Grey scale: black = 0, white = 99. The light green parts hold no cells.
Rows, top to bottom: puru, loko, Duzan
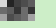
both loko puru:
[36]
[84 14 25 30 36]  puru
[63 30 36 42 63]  Duzan
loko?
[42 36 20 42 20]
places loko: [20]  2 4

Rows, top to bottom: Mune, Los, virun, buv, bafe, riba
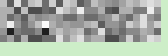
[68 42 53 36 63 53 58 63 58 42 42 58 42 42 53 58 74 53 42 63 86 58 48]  virun
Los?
[68 68 30 74 30 30 42 36 86 74 63 92 53 53 68 36 30 68 68 48 48 92 58]
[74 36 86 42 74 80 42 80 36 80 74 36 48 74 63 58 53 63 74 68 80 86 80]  Mune
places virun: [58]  6 8 11 15 21
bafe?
[58 12 48 42 42 53 12 63 74 63 68 74 42 53 86 42 53 42 53 53 68 63 42]

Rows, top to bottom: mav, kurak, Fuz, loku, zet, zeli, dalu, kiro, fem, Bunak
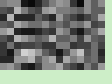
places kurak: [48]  3 8 9
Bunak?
[54 59 43 15  9 26 54 54 65 37 26 15 48 32 59]
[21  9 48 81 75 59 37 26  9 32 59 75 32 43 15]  kiro
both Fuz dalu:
[26]
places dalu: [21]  0 2 6 7 10

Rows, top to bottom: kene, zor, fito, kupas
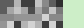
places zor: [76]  2 7
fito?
[53 53 58 58 58 58 82 53 53]
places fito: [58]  2 3 4 5
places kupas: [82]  1 4 7
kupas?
[58 82 24 70 82 70 24 82 24]
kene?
[36 36 70 24 24 76 53 36 18]

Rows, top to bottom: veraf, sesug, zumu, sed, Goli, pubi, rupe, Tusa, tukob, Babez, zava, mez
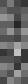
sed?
[37 37 15 37]
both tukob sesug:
[32]
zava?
[42 32 63 42]
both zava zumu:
[42]

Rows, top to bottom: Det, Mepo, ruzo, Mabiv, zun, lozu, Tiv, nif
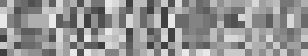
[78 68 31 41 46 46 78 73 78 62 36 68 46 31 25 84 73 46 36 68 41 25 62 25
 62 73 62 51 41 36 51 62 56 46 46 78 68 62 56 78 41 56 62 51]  Mepo
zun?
[46 78 51 36 36 41 62 41 84 62 56 31 78 36 62 90 78 73 25 62 73 31 46 78
 25 78 46 51 46 46 73 56 73 68 68 56 73 62 68 56 51 41 51 68]
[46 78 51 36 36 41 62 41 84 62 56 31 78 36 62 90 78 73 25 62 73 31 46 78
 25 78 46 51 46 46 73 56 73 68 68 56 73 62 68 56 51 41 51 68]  zun
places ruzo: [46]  15 29 40
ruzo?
[90 51 41 56 68 68 68 90 36 62 31 78 25 56 31 46 68 41 84 68 41 56 78 25
 90 41 41 51 51 46 41 56 36 31 84 78 51 51 36 62 46 84 62 41]

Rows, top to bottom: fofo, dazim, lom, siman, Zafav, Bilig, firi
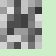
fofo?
[76 66 30 76 66 55]
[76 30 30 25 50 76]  siman
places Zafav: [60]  0 2 3
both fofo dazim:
[76]
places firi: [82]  0 3
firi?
[82 55 30 82 45 76]

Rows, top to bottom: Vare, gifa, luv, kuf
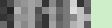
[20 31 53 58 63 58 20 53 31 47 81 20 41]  Vare
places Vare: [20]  0 6 11
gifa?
[25 14 69 53 63 31 53 63 41 47 86 75 36]
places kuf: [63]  2 4 7
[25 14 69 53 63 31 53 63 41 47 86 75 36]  gifa

